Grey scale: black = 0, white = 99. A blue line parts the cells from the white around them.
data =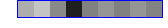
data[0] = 67
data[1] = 76
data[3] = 12
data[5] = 58

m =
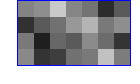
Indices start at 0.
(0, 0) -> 51
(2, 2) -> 40
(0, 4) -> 45
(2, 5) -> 42
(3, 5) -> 75
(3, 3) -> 44
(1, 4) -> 70
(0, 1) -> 55
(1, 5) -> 47

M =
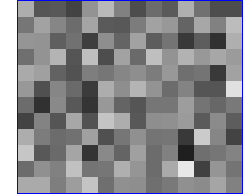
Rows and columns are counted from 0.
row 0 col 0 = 67
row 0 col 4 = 57
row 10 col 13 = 45
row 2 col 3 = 44
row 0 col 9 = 35
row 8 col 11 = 79
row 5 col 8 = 57
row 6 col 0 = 42
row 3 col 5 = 30
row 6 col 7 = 33
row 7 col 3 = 65
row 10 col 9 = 66
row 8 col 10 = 22
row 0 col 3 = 26
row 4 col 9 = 59
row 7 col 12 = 54
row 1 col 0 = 46
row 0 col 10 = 68
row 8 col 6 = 46
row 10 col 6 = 68
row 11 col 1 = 66
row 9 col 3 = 64
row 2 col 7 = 63
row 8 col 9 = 46
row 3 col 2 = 70
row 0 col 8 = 42
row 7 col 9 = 56
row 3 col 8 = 74
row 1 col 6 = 34
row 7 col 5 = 76
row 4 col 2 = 38
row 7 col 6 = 67
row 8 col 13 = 26
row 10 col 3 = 75
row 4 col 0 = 66

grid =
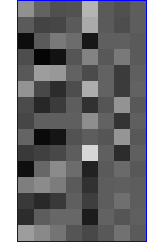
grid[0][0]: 56
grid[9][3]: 36
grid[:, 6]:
[31, 30, 37, 47, 23, 23, 57, 20, 58, 17, 41, 37, 43, 33, 44]
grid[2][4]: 9
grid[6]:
[29, 15, 23, 36, 19, 33, 57, 34]
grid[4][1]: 61
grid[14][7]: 35
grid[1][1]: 26
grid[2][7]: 35
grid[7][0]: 27
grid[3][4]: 51
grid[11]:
[49, 54, 48, 35, 19, 36, 37, 36]
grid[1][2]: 27
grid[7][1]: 37
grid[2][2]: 47
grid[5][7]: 38
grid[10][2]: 54
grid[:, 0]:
[56, 35, 5, 30, 34, 57, 29, 27, 39, 22, 6, 49, 22, 17, 61]
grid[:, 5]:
[35, 35, 37, 34, 38, 38, 33, 38, 33, 37, 35, 36, 36, 38, 34]
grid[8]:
[39, 4, 8, 32, 36, 33, 58, 34]
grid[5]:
[57, 28, 17, 30, 67, 38, 23, 38]
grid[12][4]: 24
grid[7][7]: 37
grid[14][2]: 45

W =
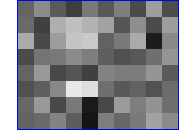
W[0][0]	39
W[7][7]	47
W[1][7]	55
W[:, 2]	[35, 68, 61, 47, 28, 53, 28, 51]
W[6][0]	40
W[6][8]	57
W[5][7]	38
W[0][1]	54
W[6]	[40, 59, 28, 47, 10, 28, 60, 49, 57, 43]
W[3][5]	37
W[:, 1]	[54, 25, 28, 45, 59, 37, 59, 41]
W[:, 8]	[61, 29, 11, 43, 58, 32, 57, 63]
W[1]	[41, 25, 68, 74, 69, 63, 33, 55, 29, 61]
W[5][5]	43
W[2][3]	76
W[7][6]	40
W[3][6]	31
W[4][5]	51
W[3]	[29, 45, 47, 54, 49, 37, 31, 34, 43, 58]
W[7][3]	36
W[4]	[39, 59, 28, 33, 25, 51, 48, 48, 58, 35]
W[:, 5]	[34, 63, 38, 37, 51, 43, 28, 49]

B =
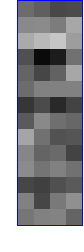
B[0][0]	42
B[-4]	[54, 45, 50, 44]
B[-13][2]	48
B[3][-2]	11
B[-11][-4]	31
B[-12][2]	77
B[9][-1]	26
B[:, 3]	[29, 65, 61, 44, 65, 50, 26, 40, 33, 26, 44, 35, 56, 39]
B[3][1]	4
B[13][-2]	51
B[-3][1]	25
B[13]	[46, 50, 51, 39]
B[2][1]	72
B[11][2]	31

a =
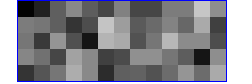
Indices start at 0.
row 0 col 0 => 1
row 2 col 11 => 54
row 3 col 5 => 25
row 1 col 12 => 25
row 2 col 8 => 46
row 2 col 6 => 66
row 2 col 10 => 54
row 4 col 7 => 38
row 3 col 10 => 36
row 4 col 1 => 33
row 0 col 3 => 53
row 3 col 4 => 53
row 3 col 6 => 29
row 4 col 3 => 67
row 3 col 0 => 52
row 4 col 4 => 53
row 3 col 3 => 63

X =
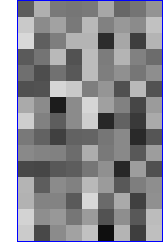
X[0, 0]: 36
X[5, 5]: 58
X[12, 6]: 66
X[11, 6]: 34
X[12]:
[69, 51, 51, 35, 84, 41, 66, 25, 56]
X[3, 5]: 48
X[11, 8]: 55
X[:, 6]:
[40, 59, 65, 70, 56, 31, 50, 38, 53, 53, 15, 34, 66, 55, 70]
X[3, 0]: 35
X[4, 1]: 30
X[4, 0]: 43
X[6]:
[66, 54, 11, 54, 83, 62, 50, 27, 60]
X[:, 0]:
[36, 78, 84, 35, 43, 31, 66, 80, 47, 53, 28, 70, 69, 82, 79]
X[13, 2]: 59
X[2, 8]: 70
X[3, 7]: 50
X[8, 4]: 39
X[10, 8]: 31
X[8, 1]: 38
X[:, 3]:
[46, 47, 70, 32, 34, 78, 54, 54, 38, 42, 36, 50, 35, 46, 63]
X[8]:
[47, 38, 25, 38, 39, 46, 53, 16, 33]
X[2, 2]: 49
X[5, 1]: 32
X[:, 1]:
[68, 54, 37, 45, 30, 32, 54, 50, 38, 51, 27, 36, 51, 55, 28]
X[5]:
[31, 32, 83, 78, 49, 58, 31, 72, 32]
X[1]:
[78, 54, 63, 47, 72, 50, 59, 54, 75]
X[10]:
[28, 27, 34, 36, 46, 56, 15, 61, 31]
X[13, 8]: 73

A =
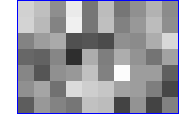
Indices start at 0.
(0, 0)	81
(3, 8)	45
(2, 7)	54
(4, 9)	37
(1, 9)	55
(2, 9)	84
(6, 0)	36
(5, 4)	80
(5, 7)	61
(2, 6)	56
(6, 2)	51
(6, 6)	26
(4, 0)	52
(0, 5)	73
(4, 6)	98
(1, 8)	73
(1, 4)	46
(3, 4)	67
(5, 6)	63
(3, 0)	40
